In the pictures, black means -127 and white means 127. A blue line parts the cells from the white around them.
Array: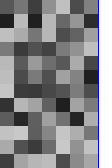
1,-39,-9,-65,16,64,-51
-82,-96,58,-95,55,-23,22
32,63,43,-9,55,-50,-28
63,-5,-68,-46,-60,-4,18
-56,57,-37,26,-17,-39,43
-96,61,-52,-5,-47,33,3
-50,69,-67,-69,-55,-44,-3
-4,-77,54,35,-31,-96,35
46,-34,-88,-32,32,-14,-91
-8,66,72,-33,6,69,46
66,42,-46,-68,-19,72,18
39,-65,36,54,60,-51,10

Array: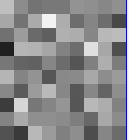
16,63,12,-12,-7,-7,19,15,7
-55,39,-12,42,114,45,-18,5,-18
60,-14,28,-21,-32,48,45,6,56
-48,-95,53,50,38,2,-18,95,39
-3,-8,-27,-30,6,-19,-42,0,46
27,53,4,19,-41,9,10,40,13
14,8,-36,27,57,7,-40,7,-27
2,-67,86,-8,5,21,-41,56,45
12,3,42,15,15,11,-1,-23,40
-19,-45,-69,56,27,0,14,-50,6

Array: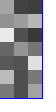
-65,36,-61
54,17,28
-70,106,-47
-10,-24,20
96,-38,-45
-7,59,-49
35,-6,-49

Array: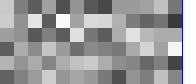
-9,73,-1,-34,32,-47,20,-39,-55,26,26,33,64
-69,75,17,100,-34,122,34,89,86,49,-3,-26,-11
44,30,18,-38,0,-35,95,-8,-34,45,97,56,44
117,-33,44,11,68,26,-16,9,1,-6,42,84,34
-58,51,20,43,5,45,65,74,45,14,5,-23,0
5,-29,1,27,77,21,37,24,-6,-46,19,-1,63

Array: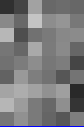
-24,-79,-59,34,-23,-19
-7,9,-23,68,13,21
11,55,-49,-14,-5,8
-25,-9,-24,41,-4,10
-58,-14,-3,13,-8,-2
-11,-29,25,-1,-13,-41
-86,36,45,34,17,31
-75,54,28,-5,-23,15
-1,-9,17,-5,-26,-40

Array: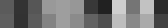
-84,-36,-76,-41,25,30,23,-71,-94,78,-10,66
-62,-32,-77,-36,3,30,11,-29,-49,61,9,42

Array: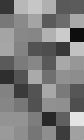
-36,-73,56,70,48,-38
41,-7,10,36,-37,-19
-113,36,8,6,49,75
66,38,3,-45,-49,-71
23,-37,-4,7,-38,40
13,-81,-43,42,-15,17
-41,2,-69,-44,40,-5
-49,6,-8,-46,17,15
99,19,19,-2,-87,-31
33,26,14,-9,14,-67

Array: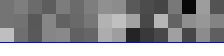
-44,-11,-1,-20,-34,-3,-20,-1,16,12,-38,-51,-58,-7,-119,29
3,-11,-13,-39,6,-29,-22,-8,50,64,34,-55,54,-28,15,23
-32,63,-16,-38,6,9,-30,-25,45,30,-91,-70,-55,32,-56,12
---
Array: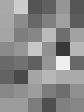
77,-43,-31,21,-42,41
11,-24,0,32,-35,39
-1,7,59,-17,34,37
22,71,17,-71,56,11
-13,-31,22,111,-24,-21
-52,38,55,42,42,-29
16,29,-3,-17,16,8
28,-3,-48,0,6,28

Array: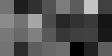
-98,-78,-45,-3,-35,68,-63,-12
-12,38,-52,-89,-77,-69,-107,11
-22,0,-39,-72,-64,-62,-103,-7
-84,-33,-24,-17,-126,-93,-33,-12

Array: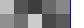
-43,-65,-21,7,63
-13,76,-55,-37,16

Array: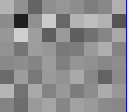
17,-27,15,22,14,-1,8,48,51
-96,16,75,-24,51,62,50,-43,12
79,30,-32,26,-33,-14,6,41,23
-10,29,22,-6,-3,27,46,4,18
14,4,28,0,21,16,7,14,9
29,-7,26,18,42,8,-28,11,-20
-13,41,3,25,-2,13,44,24,53
-18,26,37,6,33,26,11,8,3

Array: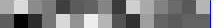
90,12,-6,-64,-36,-29,4,-69,78,42,2,-20,-38,53,45
-123,-83,-8,88,18,109,54,-44,-78,31,-27,-37,-28,-28,-33

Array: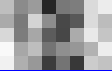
11,27,-89,-7,-2,90,108,62
-5,84,13,-55,-39,91,60,42
-3,39,-35,-56,43,105,69,88
39,62,-11,15,23,50,109,121
47,24,-67,-11,-71,76,66,113
